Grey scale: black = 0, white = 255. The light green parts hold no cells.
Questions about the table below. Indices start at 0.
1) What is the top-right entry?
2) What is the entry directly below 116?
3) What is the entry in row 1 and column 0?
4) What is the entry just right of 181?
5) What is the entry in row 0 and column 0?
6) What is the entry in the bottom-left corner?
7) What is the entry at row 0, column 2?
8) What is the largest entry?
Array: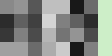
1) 107
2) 203
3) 44
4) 116
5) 137
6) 160
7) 87
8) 212
